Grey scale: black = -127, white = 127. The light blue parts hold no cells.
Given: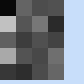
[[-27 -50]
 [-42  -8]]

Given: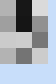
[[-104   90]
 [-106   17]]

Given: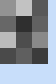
[[ 66 -39]
 [-80 -30]]

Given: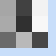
[[-62 114]
 [-79 119]]

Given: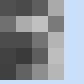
[[-52 -33]
 [ 44  64]]

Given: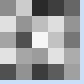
[[ 76 -85]
 [ 19  62]]
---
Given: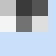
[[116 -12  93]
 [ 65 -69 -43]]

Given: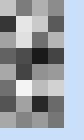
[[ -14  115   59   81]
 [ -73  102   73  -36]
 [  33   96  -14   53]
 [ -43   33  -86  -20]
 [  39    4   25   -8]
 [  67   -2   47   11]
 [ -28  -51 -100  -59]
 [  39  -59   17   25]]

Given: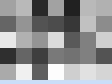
[[ 42 112 -32 125  79  97  85]
 [ 34  57 -86  34 -94  57  49]
 [104  49  20  91 -38   0  79]
 [-26  20 -44 -51 -72  65  12]
 [-80 -26 -65  -6 -13   0 -44]]

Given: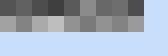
[[ 34   3  42  62  18  -5  18   3  26]
 [-43 -30 -50 -64 -37  11 -23 -17 -50]]

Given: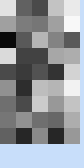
[[  -9   17  -16  -24   45]
 [  32   -3   -9   32  120]
 [  98  -30  -53   67  106]
 [-117  -38   53    3  -38]
 [ -16  -53   75   24   67]
 [  90  -61  -61   39   45]
 [ -53  -69  -45  -76   83]
 [  17  -82   61   53  114]
 [ -30  -89   10  -89   24]]

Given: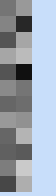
[[  -2   74]
 [  38   59]
 [ -25   52]
 [ -56   46]
 [ -43   38]
 [ -10   25]
 [  25   17]
 [  10  -10]
 [ -25  -18]
 [ -31  -37]
 [   4  -88]
 [ -43 -111]]
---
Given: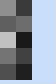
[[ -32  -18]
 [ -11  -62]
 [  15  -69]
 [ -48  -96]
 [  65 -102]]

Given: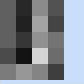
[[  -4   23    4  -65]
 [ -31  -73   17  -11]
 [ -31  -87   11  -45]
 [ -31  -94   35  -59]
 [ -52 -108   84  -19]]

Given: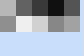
[[  15  111   81    7   34]
 [  55  -29  -70 -111  -43]]

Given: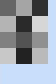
[[-25  37 -79]
 [  0 -44  16]
 [ 52 -85  86]
 [ 72 -93  58]]

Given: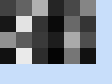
[[-110  106  -82 -123   -9 -110]
 [-104   99  -75 -117  -22  -75]
 [ -61  -28   48  -90  -55    5]
 [  17  -36  -69  -98   42  -49]]

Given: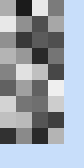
[[   3   97   64  -56]
 [  64   58  -42  -64]
 [ -30   32  -30  111]
 [  52   24  -86  -10]
 [ 104   16  -48   39]
 [ -78   10  -86   52]
 [  83  -10  -16   77]
 [  16  -71  -36  -48]
 [  45 -100  104   -4]]

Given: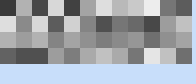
[[-69  50 -55  88 -62  36  94  57  73 109  -9 -35]
 [ 50  29  50   4  36  16  -2  10  22 -16  16  36]
 [ 94  10  88 -35  81   4 -47  -9 -22 -55  29  65]
 [-29 -47 -47  29  -2  42  65  42  -9 101  65 -16]]

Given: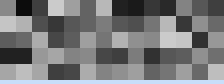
[[  38   62   38  -64  -56   44    3   16   31  -28  -10   31  -22   62]
 [  69   50  -48  -72  -40  -28   -3  -40  -48  -10   56  -72   16  -22]
 [ -34  -22   44  -56  -34   31  -10   50   16    9   75   69  -78   24]
 [ -94  -94   24   38    3    9  -56  -64   -3  -78  -40  -34   16  -16]
 [   9 -115  -64   75   31  -28   56  -94 -101  -72  -86    3  -40  -64]]

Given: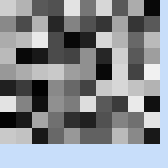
[[  73   66 -103  -23   24  -30  -30   58    9 -103]
 [  44   58  106  -52 -119  -95   87   51  -23   58]
 [  79   51  -38  -46   99   -9   87  -38   44 -119]
 [  24   44   66   73   30   16 -119   87  -60  113]
 [  99    3 -111   16   -3   93  -38  -68  106 -111]
 [   9  -52   51  -89    3  -46  -74   37  -74  -38]
 [ -95  -68 -125    9  -23  -60   73   87   66   51]
 [-125 -103   37  -15  -81  -95  -46    3  -15   99]
 [  58 -119 -103  -52  -60   16  -89   79  -38   30]]
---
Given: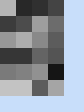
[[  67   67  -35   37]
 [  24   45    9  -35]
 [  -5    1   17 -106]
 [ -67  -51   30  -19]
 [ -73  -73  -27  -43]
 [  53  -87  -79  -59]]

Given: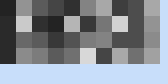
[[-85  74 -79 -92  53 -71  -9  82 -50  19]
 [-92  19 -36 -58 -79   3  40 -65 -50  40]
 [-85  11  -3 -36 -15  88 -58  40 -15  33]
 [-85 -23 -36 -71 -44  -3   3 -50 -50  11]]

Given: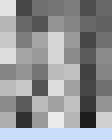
[[ 59  72 -43  92  32 -56 -16]
 [ 92  38  26  86  12 -37  12]
 [  5  19 -10  59  65 -63   5]
 [ 72  -2  38  86  26 -56 -16]
 [ 53 -23 -43  19   5 -23 -30]
 [ 12 -37  59  32  65 -71  19]
 [ 99 -56 -16 -10  -2 -50 -23]
 [ 46 -79  26 107  53 -98  80]]

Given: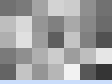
[[ 47  96  29 -33  68   0 -46]
 [ 61  89  21   0  41   8 -20]
 [-26  68  21  54 114 -40 -73]
 [ -6  14  47  76  29  61 102]
 [-13  -6  35  83  76  14 -13]]

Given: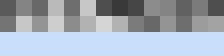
[[-11  71  20  78  12  50  85  50  -4 -23  20 -17  28  35]
 [-37   4 -23  58 -17  71 -49 -70 -57  12   4 -30  -4 -49]]

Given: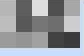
[[ 27  20  33 -61 -69]
 [ 54 -33  93 -47  39]
 [ 61 -39  -9 -17  77]]

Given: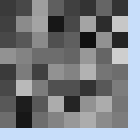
[[ -55   57   -3  -47  -47  -76  -39   -3]
 [ -63   11   36 -104  -55   36  -83   71]
 [  18    3  -18  -18  -26   24  -26   78]
 [ -69   -3  -63   18    3   50  -10  -18]
 [ -55  -39   11  -47  -32 -111   18  -91]
 [ -69  -55   30  -32  -63  -76  -26  -76]
 [ -39  -98  -39   44  -91   18   44  -10]
 [ -18 -104  -18    3   24   44   11   -3]]

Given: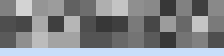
[[  1  83  21  28 -30 -17  47  68  15   9 -72   1 -64   9]
 [-37  15  60  35  35 -43 -43 -23 -11 -37 -72 -11   1 -49]
 [-49 -56  41 -64  54 -49 -72 -64  -5 -56  28 -23  68  -5]]
